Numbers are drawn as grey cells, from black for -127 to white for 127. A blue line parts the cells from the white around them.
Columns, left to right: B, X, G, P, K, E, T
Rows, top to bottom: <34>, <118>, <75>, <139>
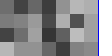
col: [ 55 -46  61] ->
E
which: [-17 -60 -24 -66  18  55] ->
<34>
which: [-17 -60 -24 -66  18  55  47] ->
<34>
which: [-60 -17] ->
<75>
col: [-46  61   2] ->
E
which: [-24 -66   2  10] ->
<139>
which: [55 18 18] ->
<139>

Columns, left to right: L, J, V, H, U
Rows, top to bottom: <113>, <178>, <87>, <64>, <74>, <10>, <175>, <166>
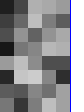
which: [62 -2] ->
<178>
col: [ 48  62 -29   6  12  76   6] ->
V
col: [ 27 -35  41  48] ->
U
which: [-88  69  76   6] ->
<10>

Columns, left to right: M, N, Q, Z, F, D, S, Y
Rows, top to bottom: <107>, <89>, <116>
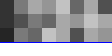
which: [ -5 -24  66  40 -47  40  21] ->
<116>
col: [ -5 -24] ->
Q
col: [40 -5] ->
Q
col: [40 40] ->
F
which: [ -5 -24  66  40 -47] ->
<116>
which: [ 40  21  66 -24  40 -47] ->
<107>

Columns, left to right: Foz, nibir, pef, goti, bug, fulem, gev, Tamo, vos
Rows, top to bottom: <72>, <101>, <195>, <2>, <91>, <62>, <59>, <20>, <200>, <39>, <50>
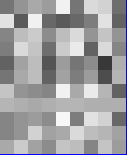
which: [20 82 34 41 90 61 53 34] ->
<39>
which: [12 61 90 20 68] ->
<195>

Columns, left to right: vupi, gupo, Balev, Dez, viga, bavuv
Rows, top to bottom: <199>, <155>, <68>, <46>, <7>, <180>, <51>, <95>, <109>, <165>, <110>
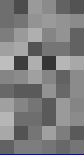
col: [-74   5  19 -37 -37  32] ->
Dez
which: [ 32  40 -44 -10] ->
<46>
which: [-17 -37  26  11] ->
<109>
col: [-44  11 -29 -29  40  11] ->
bavuv
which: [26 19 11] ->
<155>
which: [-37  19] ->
<51>

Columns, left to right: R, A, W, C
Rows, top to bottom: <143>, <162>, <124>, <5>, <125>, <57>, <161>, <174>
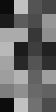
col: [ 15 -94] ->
C
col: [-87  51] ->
A
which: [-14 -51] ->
<174>
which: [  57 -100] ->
<5>
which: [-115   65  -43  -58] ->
<143>

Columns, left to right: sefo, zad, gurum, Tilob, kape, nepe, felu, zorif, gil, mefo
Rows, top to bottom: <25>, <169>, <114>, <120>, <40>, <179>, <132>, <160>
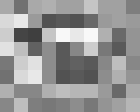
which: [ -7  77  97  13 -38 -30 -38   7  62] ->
<40>
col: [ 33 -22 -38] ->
gil
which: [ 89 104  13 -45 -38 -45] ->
<179>
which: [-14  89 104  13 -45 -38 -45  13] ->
<179>
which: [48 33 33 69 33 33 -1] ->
<25>
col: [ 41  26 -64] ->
gurum
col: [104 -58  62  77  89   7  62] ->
zad

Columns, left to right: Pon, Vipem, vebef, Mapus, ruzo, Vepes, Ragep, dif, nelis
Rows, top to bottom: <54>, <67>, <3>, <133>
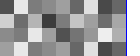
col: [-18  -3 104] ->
Vipem
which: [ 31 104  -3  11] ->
<133>
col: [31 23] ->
Ragep
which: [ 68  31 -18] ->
<67>

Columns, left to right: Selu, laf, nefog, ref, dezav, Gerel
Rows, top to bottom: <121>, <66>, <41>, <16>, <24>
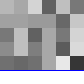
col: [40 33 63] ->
laf
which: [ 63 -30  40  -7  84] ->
<41>
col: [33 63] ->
laf
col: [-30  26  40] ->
ref

